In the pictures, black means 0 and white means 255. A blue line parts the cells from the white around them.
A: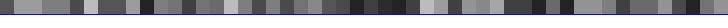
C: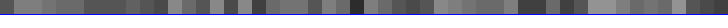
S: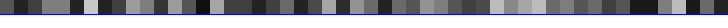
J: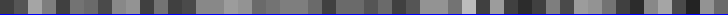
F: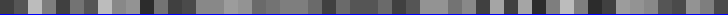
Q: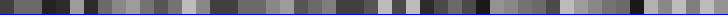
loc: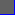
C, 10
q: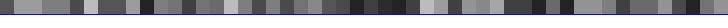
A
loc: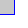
S, 7
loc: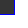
S, 12
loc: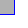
Q, 47

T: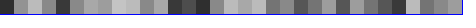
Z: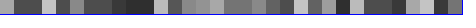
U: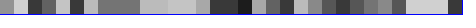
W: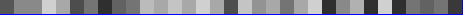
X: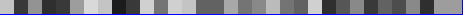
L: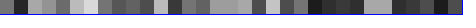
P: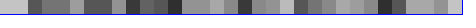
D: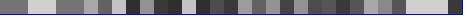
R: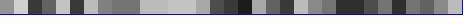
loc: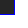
L, 2
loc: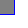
R, 8
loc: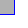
W, 26
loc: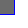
L, 5
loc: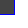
D, 21

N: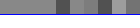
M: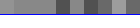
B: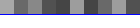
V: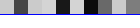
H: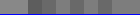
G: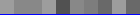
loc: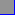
M, 1
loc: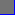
N, 10
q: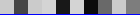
V
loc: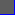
H, 3

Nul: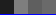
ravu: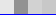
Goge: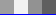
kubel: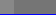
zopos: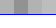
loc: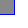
kubel, 1
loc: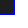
Nul, 1
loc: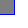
Nul, 2
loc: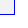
Goge, 2
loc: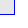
ravu, 1
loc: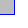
zopos, 4

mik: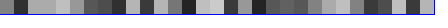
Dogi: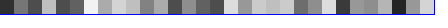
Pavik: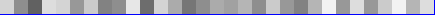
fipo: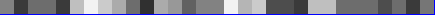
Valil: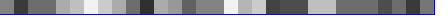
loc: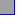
Pavik, 17
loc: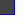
Valil, 20
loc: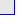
Pavik, 10

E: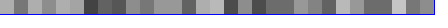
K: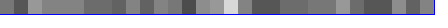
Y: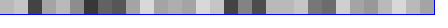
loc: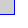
Y, 25
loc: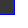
Y, 7

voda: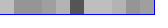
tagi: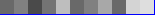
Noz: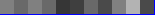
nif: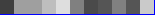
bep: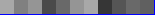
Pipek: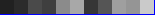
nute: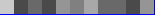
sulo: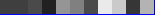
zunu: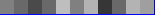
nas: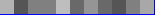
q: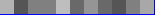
nas
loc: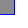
Pipek, 5
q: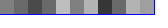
zunu
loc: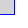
tagi, 10
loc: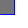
tagi, 4
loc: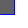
bep, 11

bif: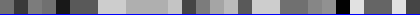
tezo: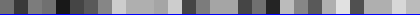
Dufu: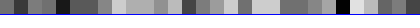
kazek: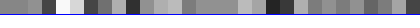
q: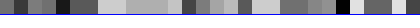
bif
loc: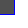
tezo, 26
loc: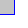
bif, 13
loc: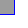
Dufu, 16

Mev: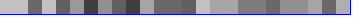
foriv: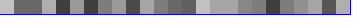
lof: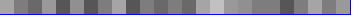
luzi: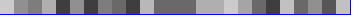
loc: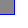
foriv, 18
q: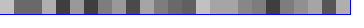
foriv
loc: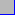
luzi, 11
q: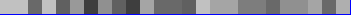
Mev
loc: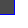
foriv, 10

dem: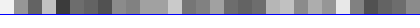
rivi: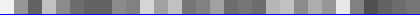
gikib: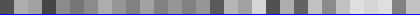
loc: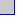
dem, 13
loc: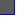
gikib, 16

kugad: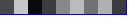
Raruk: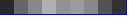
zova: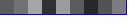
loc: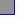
Raruk, 5
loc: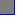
zova, 9
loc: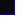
kugad, 3
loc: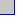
kugad, 2
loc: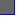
Raruk, 2
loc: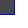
kugad, 1

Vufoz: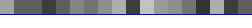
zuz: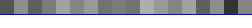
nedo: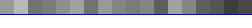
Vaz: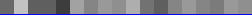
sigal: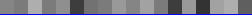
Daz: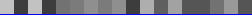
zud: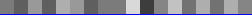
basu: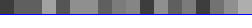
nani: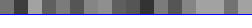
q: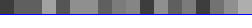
basu
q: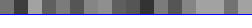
nani
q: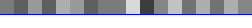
zud
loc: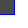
nedo, 18
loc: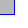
nedo, 2
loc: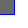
Vaz, 1

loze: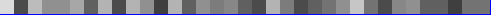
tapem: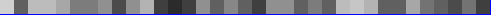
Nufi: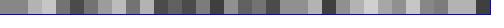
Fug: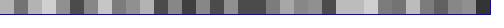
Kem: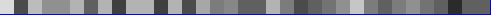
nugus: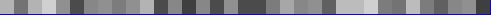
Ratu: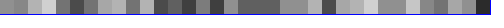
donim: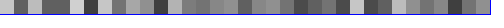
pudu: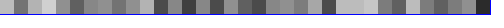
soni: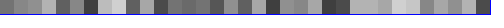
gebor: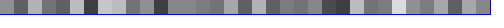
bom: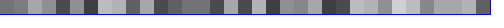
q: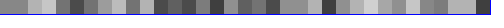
Nufi
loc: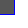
soni, 16
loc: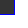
Fug, 35
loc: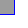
Nufi, 8
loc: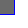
soni, 14

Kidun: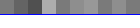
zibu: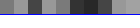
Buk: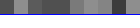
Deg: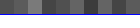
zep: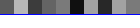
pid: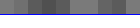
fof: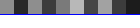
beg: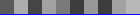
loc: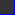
zibu, 6
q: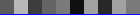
zep
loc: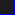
fof, 10
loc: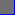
pid, 2
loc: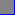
Buk, 8

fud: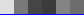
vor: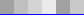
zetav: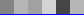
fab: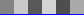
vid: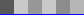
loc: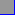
vid, 3
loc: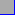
fab, 6
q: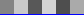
fab
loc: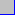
vor, 2
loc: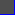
fab, 5
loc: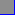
vid, 5

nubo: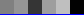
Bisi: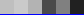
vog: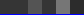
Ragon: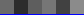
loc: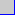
Bisi, 2
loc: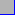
Bisi, 3
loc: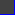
Ragon, 5

